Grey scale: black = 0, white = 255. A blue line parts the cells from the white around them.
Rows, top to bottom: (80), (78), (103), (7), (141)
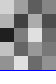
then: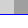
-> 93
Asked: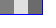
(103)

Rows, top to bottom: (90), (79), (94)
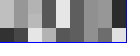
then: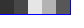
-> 94
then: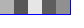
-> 151
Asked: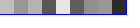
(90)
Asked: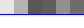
(94)
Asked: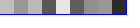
(79)
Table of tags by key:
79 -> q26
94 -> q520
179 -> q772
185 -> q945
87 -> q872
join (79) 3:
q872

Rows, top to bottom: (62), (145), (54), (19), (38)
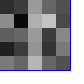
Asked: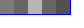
(38)
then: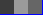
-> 81
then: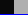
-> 195

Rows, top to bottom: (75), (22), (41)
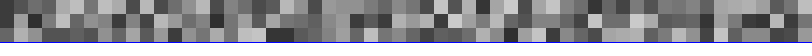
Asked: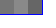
(41)
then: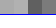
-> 184
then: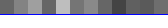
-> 177
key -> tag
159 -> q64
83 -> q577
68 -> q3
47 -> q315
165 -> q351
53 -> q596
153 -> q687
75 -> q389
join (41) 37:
q64

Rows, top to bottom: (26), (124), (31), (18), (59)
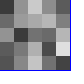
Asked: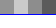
(26)
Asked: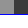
(31)

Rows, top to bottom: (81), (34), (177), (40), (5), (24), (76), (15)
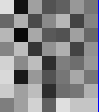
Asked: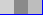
(5)
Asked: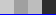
(76)
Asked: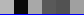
(177)

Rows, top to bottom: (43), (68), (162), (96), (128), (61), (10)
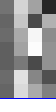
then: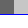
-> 74
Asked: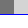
(43)
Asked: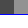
(128)
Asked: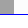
(96)
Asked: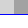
(43)
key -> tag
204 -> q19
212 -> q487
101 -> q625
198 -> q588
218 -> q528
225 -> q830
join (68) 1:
q588

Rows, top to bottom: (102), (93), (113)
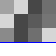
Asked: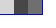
(102)
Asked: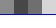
(113)

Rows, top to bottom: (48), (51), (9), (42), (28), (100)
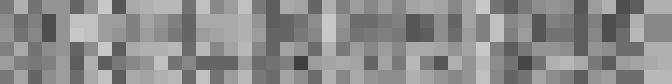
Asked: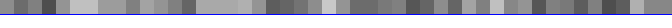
(51)
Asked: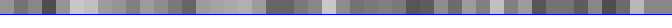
(9)
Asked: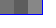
(9)

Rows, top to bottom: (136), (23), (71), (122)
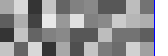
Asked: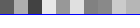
(23)
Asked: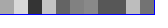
(136)
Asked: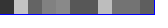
(71)
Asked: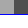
(122)
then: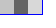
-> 52
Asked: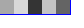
(136)
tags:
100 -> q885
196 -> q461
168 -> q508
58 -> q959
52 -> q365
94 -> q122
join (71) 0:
q365

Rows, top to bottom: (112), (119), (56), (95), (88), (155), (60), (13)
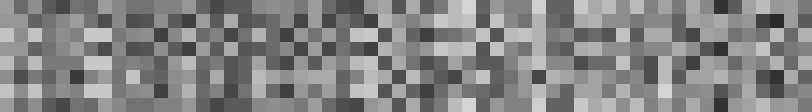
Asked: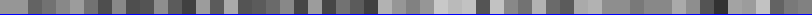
(95)
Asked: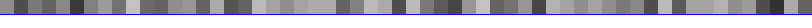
(155)
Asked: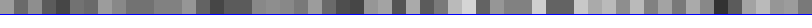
(112)
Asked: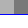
(56)
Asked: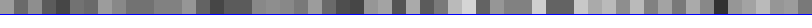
(13)
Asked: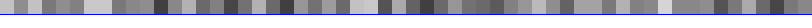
(60)

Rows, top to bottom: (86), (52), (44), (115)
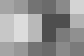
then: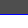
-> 179
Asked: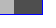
(52)

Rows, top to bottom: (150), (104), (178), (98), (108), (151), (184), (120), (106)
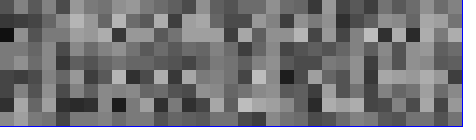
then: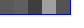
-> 115
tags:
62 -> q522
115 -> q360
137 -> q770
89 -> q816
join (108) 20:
q816

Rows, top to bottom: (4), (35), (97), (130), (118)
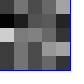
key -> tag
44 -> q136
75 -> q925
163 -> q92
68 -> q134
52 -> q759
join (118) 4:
q759
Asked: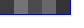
(118)

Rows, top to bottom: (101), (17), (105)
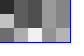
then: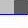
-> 78
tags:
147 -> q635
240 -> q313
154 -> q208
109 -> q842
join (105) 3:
q635

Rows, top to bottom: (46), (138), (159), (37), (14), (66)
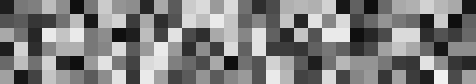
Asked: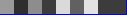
(37)
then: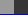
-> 161
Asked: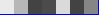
(66)
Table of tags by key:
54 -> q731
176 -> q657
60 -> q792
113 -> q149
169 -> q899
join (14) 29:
q731
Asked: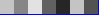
(159)

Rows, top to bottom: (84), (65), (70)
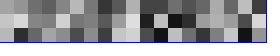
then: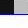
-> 111
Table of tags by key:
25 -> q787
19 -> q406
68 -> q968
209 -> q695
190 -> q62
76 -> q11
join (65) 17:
q11
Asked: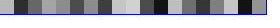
(70)
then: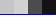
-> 190
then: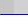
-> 76

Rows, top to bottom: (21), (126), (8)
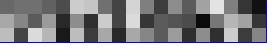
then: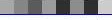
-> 60
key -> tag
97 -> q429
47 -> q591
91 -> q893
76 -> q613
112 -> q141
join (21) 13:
q893
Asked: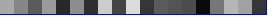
(126)
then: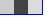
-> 54
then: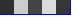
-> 91
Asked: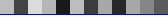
(8)
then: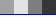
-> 17

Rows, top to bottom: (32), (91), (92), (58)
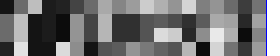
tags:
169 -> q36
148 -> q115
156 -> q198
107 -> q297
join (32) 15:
q115
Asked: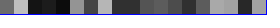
(91)
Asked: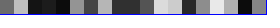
(92)

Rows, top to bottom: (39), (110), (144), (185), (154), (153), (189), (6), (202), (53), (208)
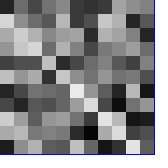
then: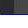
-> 108
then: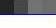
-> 101
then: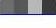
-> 79
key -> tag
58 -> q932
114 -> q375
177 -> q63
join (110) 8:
q63

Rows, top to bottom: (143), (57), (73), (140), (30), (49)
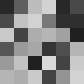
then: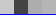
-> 161
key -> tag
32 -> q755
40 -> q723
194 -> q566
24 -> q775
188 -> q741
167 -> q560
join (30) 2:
q755

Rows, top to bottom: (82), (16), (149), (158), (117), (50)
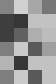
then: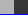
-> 194
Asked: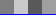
(158)
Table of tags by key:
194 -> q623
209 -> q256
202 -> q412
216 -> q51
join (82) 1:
q256

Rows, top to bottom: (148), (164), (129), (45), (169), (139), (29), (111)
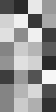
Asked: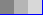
(29)
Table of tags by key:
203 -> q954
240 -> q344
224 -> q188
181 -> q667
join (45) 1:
q954
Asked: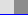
(129)
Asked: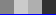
(111)
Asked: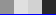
(169)

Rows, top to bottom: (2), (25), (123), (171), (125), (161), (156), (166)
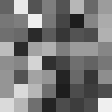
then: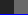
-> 54
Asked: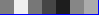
(25)
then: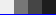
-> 134
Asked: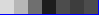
(156)
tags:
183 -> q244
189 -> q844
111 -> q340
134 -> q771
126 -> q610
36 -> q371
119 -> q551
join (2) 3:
q610
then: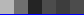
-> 239

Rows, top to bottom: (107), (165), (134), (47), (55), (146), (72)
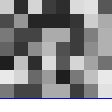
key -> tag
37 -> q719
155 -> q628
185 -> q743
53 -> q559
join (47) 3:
q743
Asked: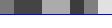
(72)
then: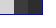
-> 219

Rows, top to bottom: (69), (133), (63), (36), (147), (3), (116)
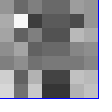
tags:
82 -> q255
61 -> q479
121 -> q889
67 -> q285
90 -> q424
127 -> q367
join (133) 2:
q479
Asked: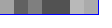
(63)
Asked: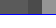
(133)

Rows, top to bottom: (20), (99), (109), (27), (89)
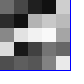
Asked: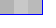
(99)
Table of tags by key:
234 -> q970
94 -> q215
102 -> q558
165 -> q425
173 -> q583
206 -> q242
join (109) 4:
q425
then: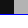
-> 200
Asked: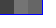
(27)
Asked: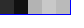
(99)
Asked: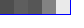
(89)
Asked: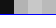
(99)

